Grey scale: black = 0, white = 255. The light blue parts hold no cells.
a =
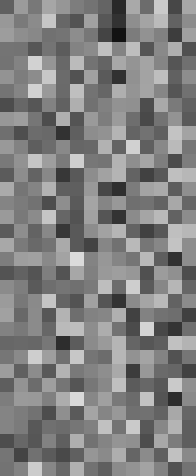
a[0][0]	96
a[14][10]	114
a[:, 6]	[115, 161, 119, 139, 115, 161, 115, 113, 154, 141, 104, 119, 141, 153, 165, 161, 141, 67, 131, 128, 122, 161, 130, 141, 139, 117, 131, 119, 135, 165, 128, 114, 150, 114]
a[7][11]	169
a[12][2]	99
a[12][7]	162
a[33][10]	163
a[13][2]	132
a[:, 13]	[167, 140, 160, 80, 112, 141, 113, 97, 90, 163, 118, 125, 183, 143, 102, 140, 183, 141, 141, 77, 102, 139, 64, 111, 179, 118, 65, 144, 138, 102, 94, 94, 137, 115]
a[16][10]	65
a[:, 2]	[120, 139, 136, 86, 210, 140, 210, 86, 118, 108, 94, 197, 99, 132, 114, 139, 99, 105, 161, 84, 90, 138, 139, 139, 103, 206, 140, 108, 153, 114, 88, 86, 113, 204]
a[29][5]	90
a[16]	[91, 142, 99, 136, 55, 89, 141, 162, 181, 99, 65, 88, 191, 183]
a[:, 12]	[71, 98, 61, 175, 85, 97, 85, 122, 147, 195, 186, 75, 191, 93, 168, 98, 191, 195, 49, 144, 182, 98, 110, 52, 193, 82, 102, 202, 45, 168, 180, 124, 193, 82]
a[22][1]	104
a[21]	[155, 120, 138, 197, 101, 83, 161, 85, 51, 139, 165, 185, 98, 139]
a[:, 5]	[125, 83, 141, 131, 187, 82, 191, 175, 84, 95, 102, 207, 89, 95, 90, 83, 89, 89, 219, 167, 112, 83, 110, 190, 92, 199, 121, 85, 217, 90, 118, 175, 96, 177]
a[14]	[132, 123, 114, 77, 142, 90, 165, 133, 152, 111, 114, 99, 168, 102]
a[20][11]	135
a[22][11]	114
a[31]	[77, 103, 86, 130, 95, 175, 114, 132, 148, 144, 77, 168, 124, 94]
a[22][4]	179
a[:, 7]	[100, 87, 68, 192, 100, 90, 102, 129, 125, 146, 178, 116, 162, 71, 133, 85, 162, 134, 151, 153, 190, 85, 134, 173, 154, 108, 142, 136, 160, 133, 193, 132, 138, 95]
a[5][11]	190
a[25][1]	138
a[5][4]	107
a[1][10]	164
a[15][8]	51
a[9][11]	96
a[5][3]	199
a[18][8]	133

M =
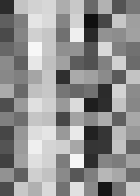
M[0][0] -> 44
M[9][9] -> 152
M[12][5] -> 87
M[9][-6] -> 153
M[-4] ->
[84, 155, 239, 212, 207, 167, 53, 54, 195, 99]
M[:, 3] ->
[215, 218, 198, 199, 191, 197, 199, 207, 191, 229, 212, 210, 194, 217]
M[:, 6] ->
[105, 15, 40, 83, 81, 160, 113, 30, 137, 33, 53, 44, 127, 137]
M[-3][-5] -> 245
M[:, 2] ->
[210, 229, 208, 247, 231, 165, 192, 224, 197, 221, 239, 223, 207, 176]
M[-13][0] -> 95
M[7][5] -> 219
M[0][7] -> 178
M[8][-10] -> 128
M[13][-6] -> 114
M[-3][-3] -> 133
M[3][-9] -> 121
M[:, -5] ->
[200, 210, 239, 147, 92, 170, 103, 219, 163, 233, 167, 245, 87, 225]
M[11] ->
[65, 161, 223, 210, 124, 245, 44, 133, 124, 163]
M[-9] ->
[136, 128, 165, 197, 47, 170, 160, 139, 90, 195]
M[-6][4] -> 71
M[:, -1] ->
[119, 159, 161, 113, 107, 195, 139, 135, 168, 152, 99, 163, 108, 203]
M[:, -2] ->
[83, 199, 141, 128, 209, 90, 211, 195, 95, 187, 195, 124, 168, 113]
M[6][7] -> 43

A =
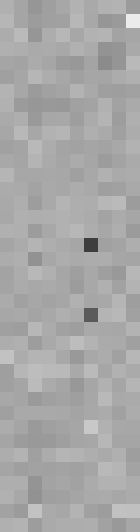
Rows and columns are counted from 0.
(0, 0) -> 176
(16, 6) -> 173
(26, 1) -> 182
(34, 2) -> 148
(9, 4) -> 181
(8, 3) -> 167
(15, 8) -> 171
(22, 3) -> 168
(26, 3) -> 186
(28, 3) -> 160
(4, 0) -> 165
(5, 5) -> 160
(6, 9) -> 161
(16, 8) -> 174
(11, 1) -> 165
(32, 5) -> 179
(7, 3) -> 153
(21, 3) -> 163
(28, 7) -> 185
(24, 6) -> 179
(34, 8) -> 178
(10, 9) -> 178
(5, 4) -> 167
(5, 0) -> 160
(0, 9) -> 155
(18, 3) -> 167
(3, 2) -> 170
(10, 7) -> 163
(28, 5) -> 159
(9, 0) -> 167
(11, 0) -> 168
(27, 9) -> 181
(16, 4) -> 177
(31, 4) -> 159
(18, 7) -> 173
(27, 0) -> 160
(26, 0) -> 159
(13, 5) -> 172

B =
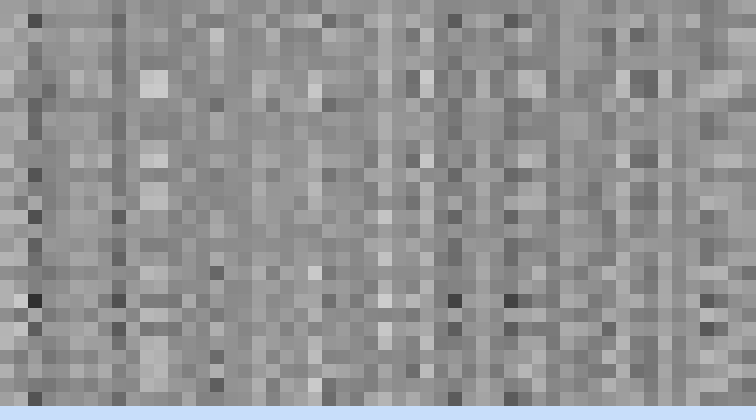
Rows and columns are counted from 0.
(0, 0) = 157
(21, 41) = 163
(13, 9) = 144
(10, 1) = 143
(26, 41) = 136
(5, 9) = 143
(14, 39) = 135
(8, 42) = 141
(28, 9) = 153
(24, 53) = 153
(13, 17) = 140
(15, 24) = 154
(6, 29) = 115
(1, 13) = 163
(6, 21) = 145
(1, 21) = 169
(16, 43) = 120
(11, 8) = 118
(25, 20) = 160
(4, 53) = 152
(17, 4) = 149
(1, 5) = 143
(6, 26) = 128
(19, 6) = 137
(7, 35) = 156
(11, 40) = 159
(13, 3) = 128
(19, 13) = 148
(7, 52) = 125
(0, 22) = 128
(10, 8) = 132
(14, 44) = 165
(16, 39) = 136
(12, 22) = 164
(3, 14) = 141
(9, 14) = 136
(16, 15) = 169
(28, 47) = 164
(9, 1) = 171
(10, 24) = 145

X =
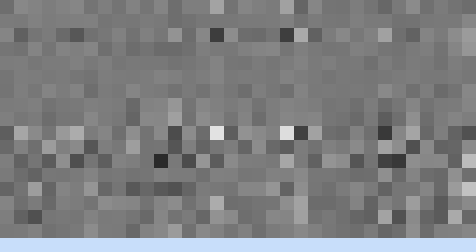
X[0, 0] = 110
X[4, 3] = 123
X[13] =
[100, 115, 157, 101, 132, 125, 149, 103, 117, 88, 103, 89, 82, 101, 123, 120, 117, 134, 134, 149, 99, 142, 118, 112, 123, 134, 122, 99, 118, 119, 133, 105, 155, 194]
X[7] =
[123, 124, 127, 115, 120, 121, 127, 125, 123, 105, 130, 132, 150, 116, 134, 128, 123, 128, 115, 125, 131, 128, 125, 117, 119, 111, 124, 108, 118, 133, 115, 122, 123, 133]
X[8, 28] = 111
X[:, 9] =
[130, 119, 114, 109, 121, 122, 133, 105, 101, 142, 158, 126, 115, 88, 133, 117, 104]
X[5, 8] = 123
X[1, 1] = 122
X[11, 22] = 97
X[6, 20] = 112
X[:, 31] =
[123, 121, 123, 115, 114, 120, 107, 122, 124, 126, 99, 136, 105, 105, 90, 91, 127]
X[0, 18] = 127
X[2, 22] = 97
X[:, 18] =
[127, 122, 107, 132, 123, 122, 126, 115, 109, 137, 140, 124, 119, 134, 116, 115, 111]
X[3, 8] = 122
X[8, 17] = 131
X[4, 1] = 125
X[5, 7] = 125
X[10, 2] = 111
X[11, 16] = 138
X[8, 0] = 127
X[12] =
[122, 109, 99, 119, 118, 122, 131, 118, 120, 115, 117, 128, 123, 123, 112, 128, 127, 118, 119, 129, 128, 137, 119, 119, 115, 109, 110, 143, 106, 132, 109, 105, 144, 111]
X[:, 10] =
[117, 123, 128, 115, 120, 124, 124, 130, 136, 115, 116, 116, 117, 103, 115, 105, 130]
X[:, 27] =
[103, 122, 161, 117, 124, 120, 137, 108, 93, 57, 162, 65, 143, 99, 129, 163, 102]
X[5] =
[117, 125, 124, 121, 123, 118, 115, 125, 123, 122, 124, 130, 127, 121, 125, 132, 121, 123, 122, 120, 130, 125, 122, 117, 121, 119, 118, 120, 123, 125, 120, 120, 123, 119]
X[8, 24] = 115
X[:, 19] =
[123, 123, 116, 134, 118, 120, 119, 125, 125, 129, 105, 121, 129, 149, 117, 135, 123]
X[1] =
[123, 122, 129, 124, 126, 127, 128, 117, 120, 119, 123, 121, 110, 114, 119, 120, 120, 122, 122, 123, 128, 115, 123, 119, 118, 127, 122, 122, 114, 115, 120, 121, 121, 134]
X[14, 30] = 120
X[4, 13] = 118
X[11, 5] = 79
